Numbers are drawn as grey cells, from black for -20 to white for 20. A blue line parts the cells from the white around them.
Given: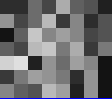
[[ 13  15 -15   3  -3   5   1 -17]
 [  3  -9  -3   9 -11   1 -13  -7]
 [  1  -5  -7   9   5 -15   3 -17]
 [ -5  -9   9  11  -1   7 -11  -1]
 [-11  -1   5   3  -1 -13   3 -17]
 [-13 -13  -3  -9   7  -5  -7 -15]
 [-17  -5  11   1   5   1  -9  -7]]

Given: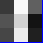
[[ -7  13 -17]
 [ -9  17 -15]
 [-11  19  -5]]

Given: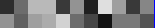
[[  3  -5   5   7  13  -3  -9 -17  -1  -1  -7]
 [-13  -3   9   9 -11   3 -15  15   5 -11   1]]

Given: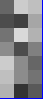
[[ 12   2  -4]
 [ 10   2  -2]
 [  8 -12  -6]
 [  2  -8   0]
 [ -2  14   8]
 [ -4  12  10]
 [ -8 -10   6]]

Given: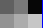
[[  3   7  11]
 [ -5  -1 -19]]

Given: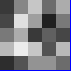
[[  9  17  11  -7   9]
 [ -1   7 -11  -5  -9]
 [ -9  15   5 -15  -1]
 [-11   1  11  -3   7]
 [-13  -7   3   3  -3]]

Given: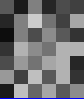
[[  4 -10  10  -6   8 -12]
 [ -6 -16   0 -14  -8 -10]
 [ -8   4  -2   6   8 -14]
 [-12   8   2  -2   8   8]
 [-14   0  12  -2 -10   6]
 [-16  10  -4   6  -6   2]
 [-18   0  -8   2  -6 -12]]
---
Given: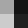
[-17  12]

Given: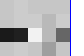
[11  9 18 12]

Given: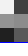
[-10   3]

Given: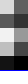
[-5 -6]

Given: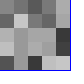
[ 7 -4  6  4 -7]

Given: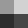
[ 13 -13]

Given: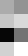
[ 3 11]

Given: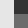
[-12  16]

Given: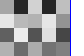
[10 16 -7 -3]
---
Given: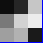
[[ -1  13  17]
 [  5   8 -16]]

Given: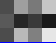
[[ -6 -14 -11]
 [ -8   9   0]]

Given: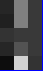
[[-15   0 -11]
 [-12 -11 -11]]

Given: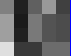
[[  5 -16  -1]
 [  5 -15  -1]]

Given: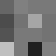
[[-8 -2  6]
 [-7 -1 -1]]

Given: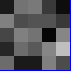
[[ 0 -8 -7]
 [-9  0 -2]]

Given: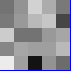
[[-1  4  9]
 [12 -2 -2]]
